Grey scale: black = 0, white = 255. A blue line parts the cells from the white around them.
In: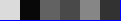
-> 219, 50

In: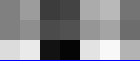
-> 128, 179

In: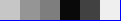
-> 198, 239

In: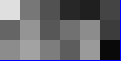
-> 223, 9

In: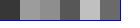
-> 55, 106

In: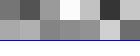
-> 117, 109

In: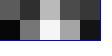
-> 91, 20

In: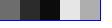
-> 109, 174

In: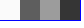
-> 250, 53
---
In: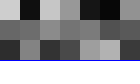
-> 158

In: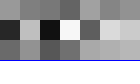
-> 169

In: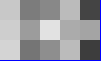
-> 142

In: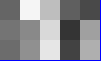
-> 230

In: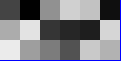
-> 82

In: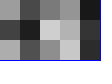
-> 142

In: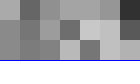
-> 118

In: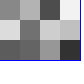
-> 100

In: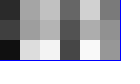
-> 70
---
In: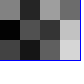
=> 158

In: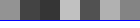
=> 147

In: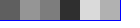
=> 149

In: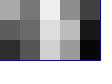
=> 208

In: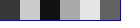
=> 170

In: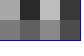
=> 137

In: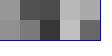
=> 170

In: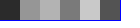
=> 150

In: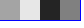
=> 128

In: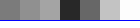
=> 164
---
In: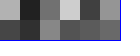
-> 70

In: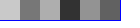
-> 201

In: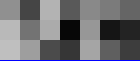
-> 191

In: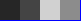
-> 38

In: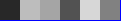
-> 40

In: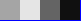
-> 165

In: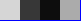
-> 214

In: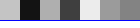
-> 196
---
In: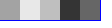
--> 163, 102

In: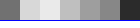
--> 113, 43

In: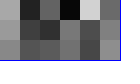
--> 168, 142

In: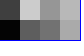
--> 63, 170

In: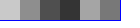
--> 201, 120

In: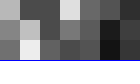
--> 184, 54

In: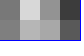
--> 120, 89

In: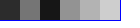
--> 44, 206

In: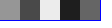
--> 150, 101
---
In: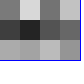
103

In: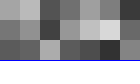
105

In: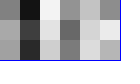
235

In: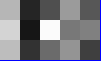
128

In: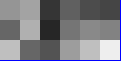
130

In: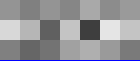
196

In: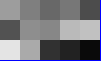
193

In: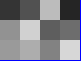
109

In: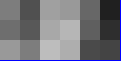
46

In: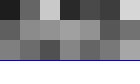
114
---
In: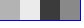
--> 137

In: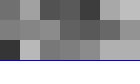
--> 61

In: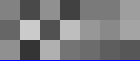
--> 65

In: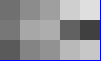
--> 90

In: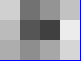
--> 85

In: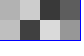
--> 64
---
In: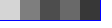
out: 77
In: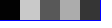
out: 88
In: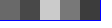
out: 203
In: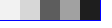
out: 93
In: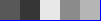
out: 232
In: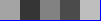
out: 130
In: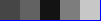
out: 19
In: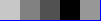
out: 81
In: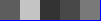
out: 51
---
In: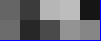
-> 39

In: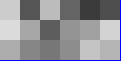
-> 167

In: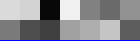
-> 78

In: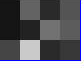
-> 34

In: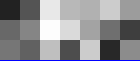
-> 133

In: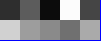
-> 157
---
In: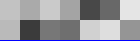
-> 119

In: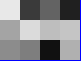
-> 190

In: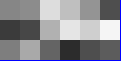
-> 177

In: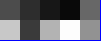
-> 179

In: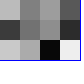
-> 142

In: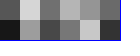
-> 72

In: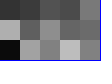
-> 142
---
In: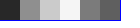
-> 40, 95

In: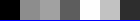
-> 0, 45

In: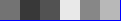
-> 115, 184

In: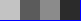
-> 195, 43

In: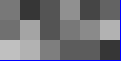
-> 120, 54

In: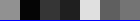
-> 145, 116

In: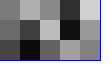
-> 122, 129
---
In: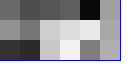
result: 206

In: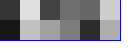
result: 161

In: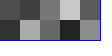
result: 104

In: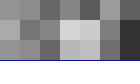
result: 133

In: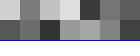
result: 51

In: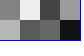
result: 104

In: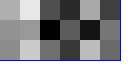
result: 0

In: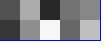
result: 246

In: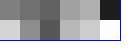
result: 86
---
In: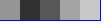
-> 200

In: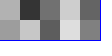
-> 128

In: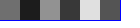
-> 84

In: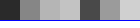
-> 208

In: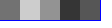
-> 86

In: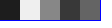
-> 100
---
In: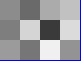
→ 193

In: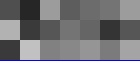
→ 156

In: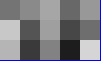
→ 152

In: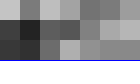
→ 157

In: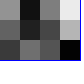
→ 235

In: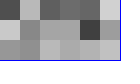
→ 209

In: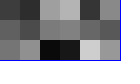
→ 137
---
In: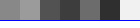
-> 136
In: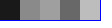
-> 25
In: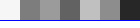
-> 246
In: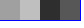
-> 160
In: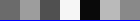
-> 107
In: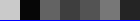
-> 202
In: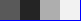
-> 89
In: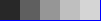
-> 40
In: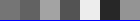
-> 117
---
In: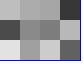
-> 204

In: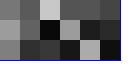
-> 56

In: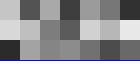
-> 133

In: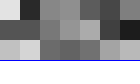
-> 107

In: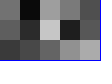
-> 100

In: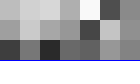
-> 42
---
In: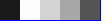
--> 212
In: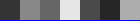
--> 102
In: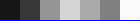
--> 149
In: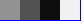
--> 14
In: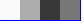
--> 56
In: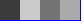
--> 115
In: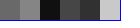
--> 16
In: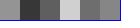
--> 95
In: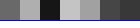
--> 22
